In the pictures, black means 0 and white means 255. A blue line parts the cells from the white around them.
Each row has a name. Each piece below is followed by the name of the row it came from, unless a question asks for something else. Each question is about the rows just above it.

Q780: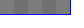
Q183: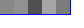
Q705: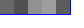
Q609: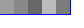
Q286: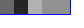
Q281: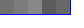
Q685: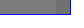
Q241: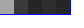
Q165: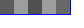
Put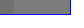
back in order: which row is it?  Q685
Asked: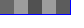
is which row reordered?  Q165
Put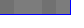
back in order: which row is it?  Q780

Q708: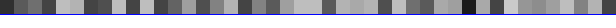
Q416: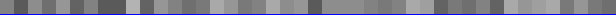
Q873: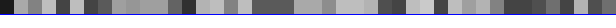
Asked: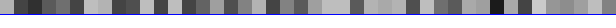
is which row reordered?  Q708
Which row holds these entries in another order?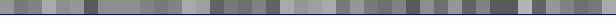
Q416
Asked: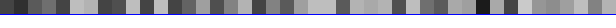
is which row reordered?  Q708
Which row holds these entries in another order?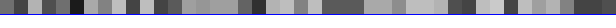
Q873
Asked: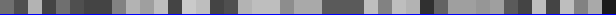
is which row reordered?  Q873

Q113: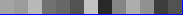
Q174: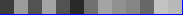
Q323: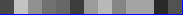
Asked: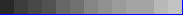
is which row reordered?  Q323
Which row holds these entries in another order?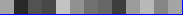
Q323
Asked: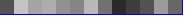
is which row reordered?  Q113
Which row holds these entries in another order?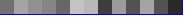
Q174
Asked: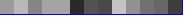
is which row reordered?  Q323
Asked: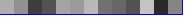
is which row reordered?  Q113

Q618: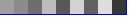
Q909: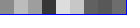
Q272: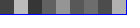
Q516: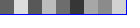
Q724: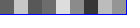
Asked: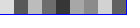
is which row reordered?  Q516
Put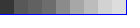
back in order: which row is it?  Q516
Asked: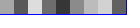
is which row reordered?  Q516
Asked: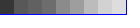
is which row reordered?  Q618
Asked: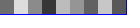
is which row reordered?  Q724
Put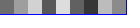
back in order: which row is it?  Q618
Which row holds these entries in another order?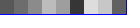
Q909

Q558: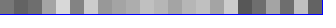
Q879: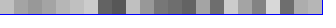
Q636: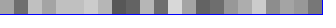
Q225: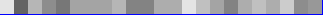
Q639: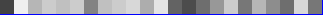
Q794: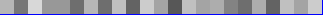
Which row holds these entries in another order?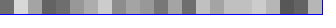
Q636
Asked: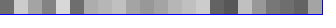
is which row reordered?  Q879
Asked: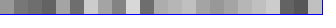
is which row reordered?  Q879
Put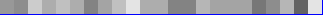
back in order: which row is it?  Q225
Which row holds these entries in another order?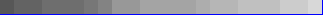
Q879

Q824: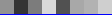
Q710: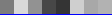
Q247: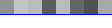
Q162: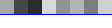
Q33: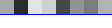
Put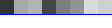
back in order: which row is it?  Q710
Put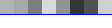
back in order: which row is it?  Q824
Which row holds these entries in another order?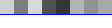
Q824
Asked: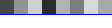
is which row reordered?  Q162
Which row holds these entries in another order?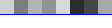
Q162
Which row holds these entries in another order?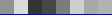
Q710

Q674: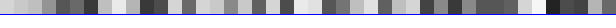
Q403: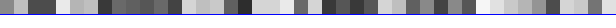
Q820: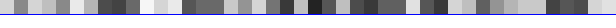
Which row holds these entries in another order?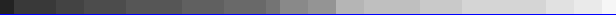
Q820
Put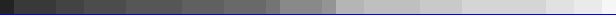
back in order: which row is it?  Q674
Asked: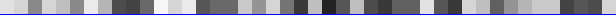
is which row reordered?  Q820
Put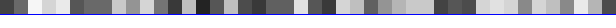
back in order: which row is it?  Q820
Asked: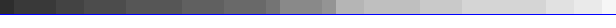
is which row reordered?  Q403
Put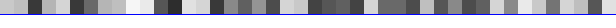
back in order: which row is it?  Q403
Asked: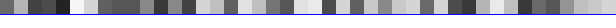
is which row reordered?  Q674

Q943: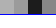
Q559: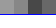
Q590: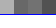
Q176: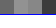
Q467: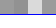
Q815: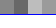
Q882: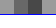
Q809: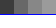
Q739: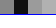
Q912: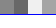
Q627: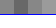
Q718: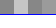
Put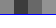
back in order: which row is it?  Q176
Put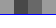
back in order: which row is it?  Q882
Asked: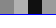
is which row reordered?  Q739
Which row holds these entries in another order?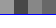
Q559
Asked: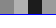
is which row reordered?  Q943

